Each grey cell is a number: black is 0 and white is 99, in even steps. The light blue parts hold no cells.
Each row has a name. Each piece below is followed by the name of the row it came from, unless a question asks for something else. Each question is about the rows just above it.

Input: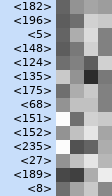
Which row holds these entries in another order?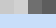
<196>
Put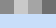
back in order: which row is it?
<8>
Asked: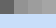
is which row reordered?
<182>
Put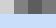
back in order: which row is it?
<148>
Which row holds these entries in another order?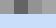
<182>
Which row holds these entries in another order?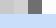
<151>

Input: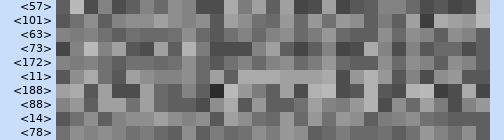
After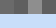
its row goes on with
[48 41 44 55 48 59 55 37 41 48 41 41 44 37 44 59 51 44 55 37]
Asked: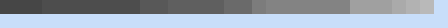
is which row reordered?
<73>
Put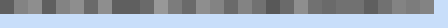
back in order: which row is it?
<172>
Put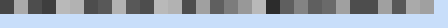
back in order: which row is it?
<188>
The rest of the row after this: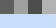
[72 30 34 69 34 30 69 72 24 30 66 27]
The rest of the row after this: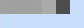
[59 69 59 34 51 30 55 59 34 34]

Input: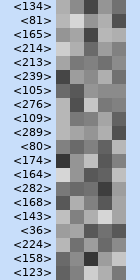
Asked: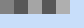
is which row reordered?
<168>
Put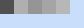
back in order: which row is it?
<289>
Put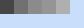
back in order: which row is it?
<134>
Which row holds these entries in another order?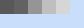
<164>

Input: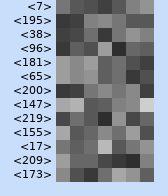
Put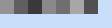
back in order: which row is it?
<173>
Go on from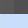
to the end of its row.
[25 34 50 57]
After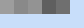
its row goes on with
[22 31]
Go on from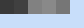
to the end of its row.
[34 34]
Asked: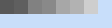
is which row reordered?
<147>
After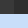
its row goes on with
[50]

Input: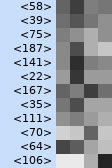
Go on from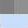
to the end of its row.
[68 56]
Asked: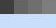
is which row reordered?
<167>
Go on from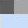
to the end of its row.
[74]
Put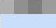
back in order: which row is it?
<111>
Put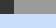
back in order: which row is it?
<22>

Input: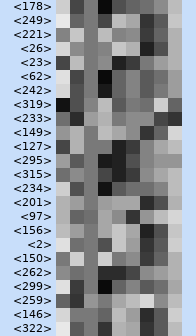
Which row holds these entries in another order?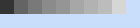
<149>
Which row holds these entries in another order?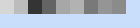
<149>
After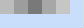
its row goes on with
[65 13 31 77]
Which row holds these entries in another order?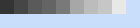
<249>
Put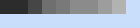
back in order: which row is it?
<262>
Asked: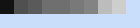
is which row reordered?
<234>
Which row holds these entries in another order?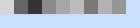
<149>

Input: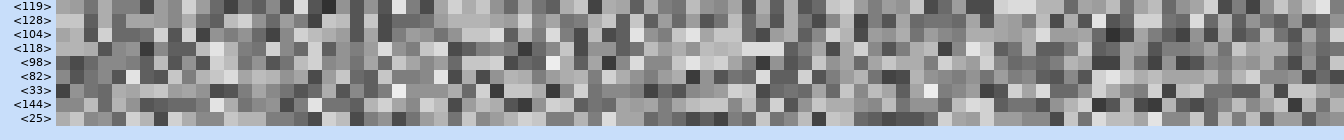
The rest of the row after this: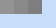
[57 45 61 49 53 37 33 53 33 81 88 77 67 73 64 64 64 70 53 70 81 53 53 57
 29 41 29]
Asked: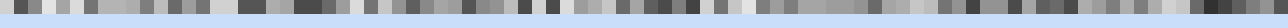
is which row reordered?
<104>
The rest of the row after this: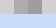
[53 41 45 41 49 70 64 26 26 64 45 26 57 26 33 53 49 61 57 67 45 29 57 37
 77]
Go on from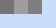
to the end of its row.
[53 37 33 53 33 81 88 77 67 73 64 64 64 70 53 70 81 53 53 57 29 41 29]
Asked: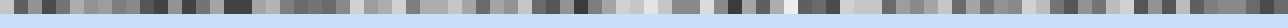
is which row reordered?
<98>
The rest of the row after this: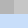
[85 64 73 70 57 64 29 61 77 41 37 77 49 49 53 88 29 67 29 57 70 67 49 61
 67 70 49 81 67 57 49 61 67 23 57 33 45 41 85 37 37 81 33 49 61 70 45 26
 29 70 57 53 49 57 45 61 49 53 37 33 53 33 81 88 77 67 73 64 64 64 70 53
 70 81 53 53 57 29 41 29]

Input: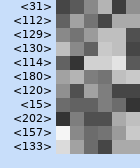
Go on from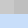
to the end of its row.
[27]
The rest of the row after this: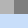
[45 74 78]
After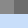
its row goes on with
[45 60 78]
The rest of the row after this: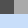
[74]

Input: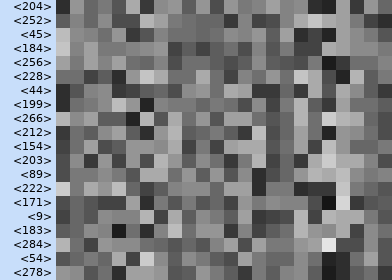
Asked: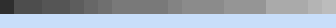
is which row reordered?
<89>
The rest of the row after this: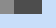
[70 62 47 43 40 40 22 51 26 30 51 66 76 66 62 47 26 18]
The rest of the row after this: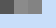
[51 70 26 66 36 54 47 36 62 22 26 30 70 26 70 66 66 47 33]

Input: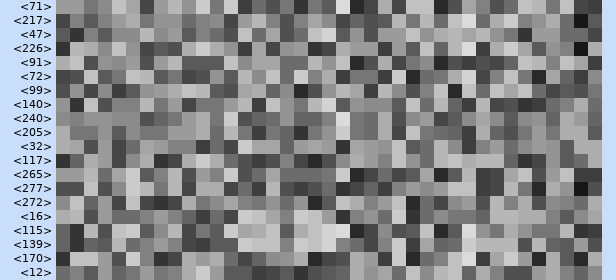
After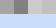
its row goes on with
[60 20 50 57 42 79 20 42 54 46 46 39 71 71 67 67 50 35 54 64]
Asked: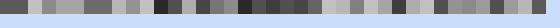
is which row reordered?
<91>
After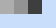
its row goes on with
[64 27 57 60 20 27 67 60 60 24 60 35 75 39 71 85 24 67 79 64 35 57 50  9
 67]

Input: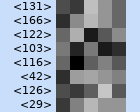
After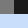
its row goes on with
[18]
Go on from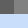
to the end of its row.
[34]
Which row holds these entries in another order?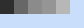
<166>
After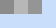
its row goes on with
[40]

